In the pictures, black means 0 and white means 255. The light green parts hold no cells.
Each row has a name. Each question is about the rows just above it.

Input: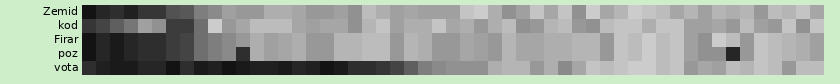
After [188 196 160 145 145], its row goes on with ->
[ 38 152 196 188 181 174 160]
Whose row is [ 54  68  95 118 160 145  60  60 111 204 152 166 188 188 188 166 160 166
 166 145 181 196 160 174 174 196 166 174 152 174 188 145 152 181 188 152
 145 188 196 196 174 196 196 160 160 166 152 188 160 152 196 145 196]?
kod
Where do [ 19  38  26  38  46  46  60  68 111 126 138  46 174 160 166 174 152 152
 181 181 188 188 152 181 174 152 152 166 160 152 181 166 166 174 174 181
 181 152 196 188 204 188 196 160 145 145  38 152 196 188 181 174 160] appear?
poz
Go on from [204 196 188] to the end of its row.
[166 181 160 181 174 181 152 188 181 196 166]
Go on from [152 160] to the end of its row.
[145 188 174 160 166 160 160 160 196 204 174 145 160 196 166 196 145 204
 166 181 204 196 188 166 181 160 181 174 181 152 188 181 196 166]

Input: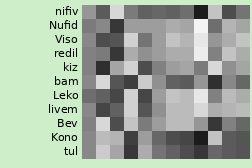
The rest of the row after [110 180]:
[165]
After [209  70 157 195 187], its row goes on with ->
[231 129 187 172]
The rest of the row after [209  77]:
[129 157 165 123 216 144 165]
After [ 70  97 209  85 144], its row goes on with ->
[187 187 216 172 180 187]
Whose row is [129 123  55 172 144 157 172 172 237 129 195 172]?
redil

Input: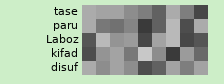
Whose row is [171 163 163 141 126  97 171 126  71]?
tase
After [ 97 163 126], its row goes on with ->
[163]
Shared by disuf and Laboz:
[163]
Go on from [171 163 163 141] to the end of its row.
[126  97 171 126  71]
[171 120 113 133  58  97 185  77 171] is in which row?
paru
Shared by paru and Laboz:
[185]

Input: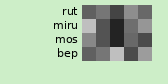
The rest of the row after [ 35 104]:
[75]
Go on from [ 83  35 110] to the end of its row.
[150]

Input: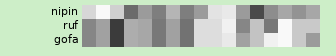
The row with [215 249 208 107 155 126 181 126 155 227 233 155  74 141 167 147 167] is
nipin
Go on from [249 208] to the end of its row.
[107 155 126 181 126 155 227 233 155  74 141 167 147 167]
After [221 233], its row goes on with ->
[161 195 241 249 201 155]

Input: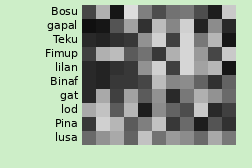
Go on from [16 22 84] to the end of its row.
[162  49 188 134 208  35 140  41]
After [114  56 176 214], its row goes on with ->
[154  70 201]
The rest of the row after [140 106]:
[169 120]
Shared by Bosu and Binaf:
[70]
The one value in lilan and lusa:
[146]
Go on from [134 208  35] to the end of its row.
[140  41]

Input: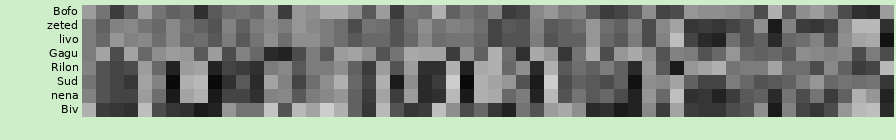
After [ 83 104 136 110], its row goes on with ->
[116 116 104  68  83  83 124  83  97  97 150 104  89 124  76 130 190  68
  42  34 110  83  97  42 104 110 130  83 142 163 169  18]
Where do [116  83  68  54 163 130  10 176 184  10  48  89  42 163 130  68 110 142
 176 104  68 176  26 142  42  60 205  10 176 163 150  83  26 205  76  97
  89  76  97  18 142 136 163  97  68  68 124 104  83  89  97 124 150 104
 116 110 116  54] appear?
Sud
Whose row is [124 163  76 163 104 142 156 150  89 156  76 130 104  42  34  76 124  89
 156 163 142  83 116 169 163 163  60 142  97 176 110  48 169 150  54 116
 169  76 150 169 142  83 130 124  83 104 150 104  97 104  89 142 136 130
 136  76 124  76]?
Gagu

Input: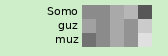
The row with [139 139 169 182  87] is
Somo
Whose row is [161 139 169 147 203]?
guz

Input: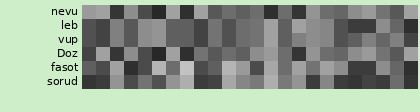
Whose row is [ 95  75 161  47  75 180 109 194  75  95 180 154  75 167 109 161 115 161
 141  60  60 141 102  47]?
fasot
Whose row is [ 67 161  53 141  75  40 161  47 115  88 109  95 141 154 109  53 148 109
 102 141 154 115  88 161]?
Doz

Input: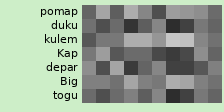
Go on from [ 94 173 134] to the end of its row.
[ 79 157 150 142 107]
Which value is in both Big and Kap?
[120]
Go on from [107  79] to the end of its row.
[107 128  94 134  45  65 120 100]
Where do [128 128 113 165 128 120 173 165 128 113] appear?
Big
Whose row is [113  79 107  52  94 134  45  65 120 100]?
duku

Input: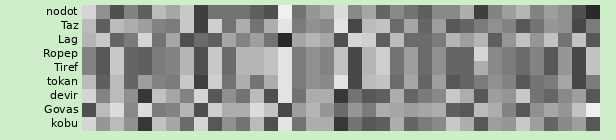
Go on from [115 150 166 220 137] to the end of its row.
[166 101 137 115  95 137 137 173  63 131 158 181 131 158 144  79  41]
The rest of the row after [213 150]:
[187 144  55 194 166 107 213  87 144 115 187  79 227 115 173 173  55 115
  87  95 173 101 123 137 200 173  87 158 150 200 158 101 137 158  87]
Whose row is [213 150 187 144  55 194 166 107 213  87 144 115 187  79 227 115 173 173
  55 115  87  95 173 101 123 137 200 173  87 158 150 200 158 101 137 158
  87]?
kobu

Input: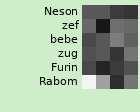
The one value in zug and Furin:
[81]
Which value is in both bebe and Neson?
[88]
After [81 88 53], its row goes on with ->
[116]
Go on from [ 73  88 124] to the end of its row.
[96]
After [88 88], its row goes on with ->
[59 53]

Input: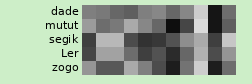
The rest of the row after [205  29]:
[109]
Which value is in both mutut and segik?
[170]

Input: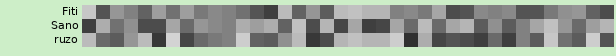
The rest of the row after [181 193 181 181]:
[205  48 173  70  84  76  63 106  63 129  92 199 113  92 205  84]
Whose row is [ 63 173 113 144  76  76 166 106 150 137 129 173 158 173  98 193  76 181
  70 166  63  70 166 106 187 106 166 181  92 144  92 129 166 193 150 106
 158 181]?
Sano

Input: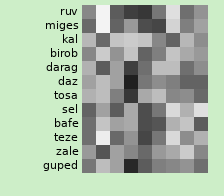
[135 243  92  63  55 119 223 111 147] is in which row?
ruv
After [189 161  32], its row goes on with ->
[119 141 127  99  99]
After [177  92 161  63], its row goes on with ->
[111 189 189 111 141]
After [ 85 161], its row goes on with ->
[135 105 153 169 203 135]
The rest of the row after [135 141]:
[105]

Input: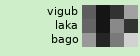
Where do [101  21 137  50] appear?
laka
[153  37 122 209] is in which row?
bago
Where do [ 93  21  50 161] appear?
vigub
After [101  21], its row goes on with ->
[137  50]

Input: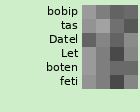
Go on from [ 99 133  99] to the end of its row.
[139]
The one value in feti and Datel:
[133]
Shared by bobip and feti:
[126]
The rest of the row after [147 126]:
[ 73 133]
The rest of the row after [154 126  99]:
[106]
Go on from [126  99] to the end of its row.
[106]
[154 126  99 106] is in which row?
bobip

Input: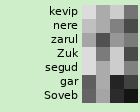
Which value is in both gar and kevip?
[171]
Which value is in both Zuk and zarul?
[123]

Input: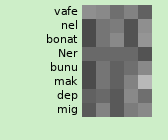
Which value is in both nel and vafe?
[143]
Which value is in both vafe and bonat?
[137]
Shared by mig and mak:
[130]
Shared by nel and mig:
[124]
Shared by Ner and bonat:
[83]

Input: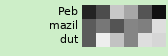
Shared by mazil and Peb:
[84]
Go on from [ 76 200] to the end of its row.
[167  84  16]
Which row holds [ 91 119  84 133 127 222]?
mazil
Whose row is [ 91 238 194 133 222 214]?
dut

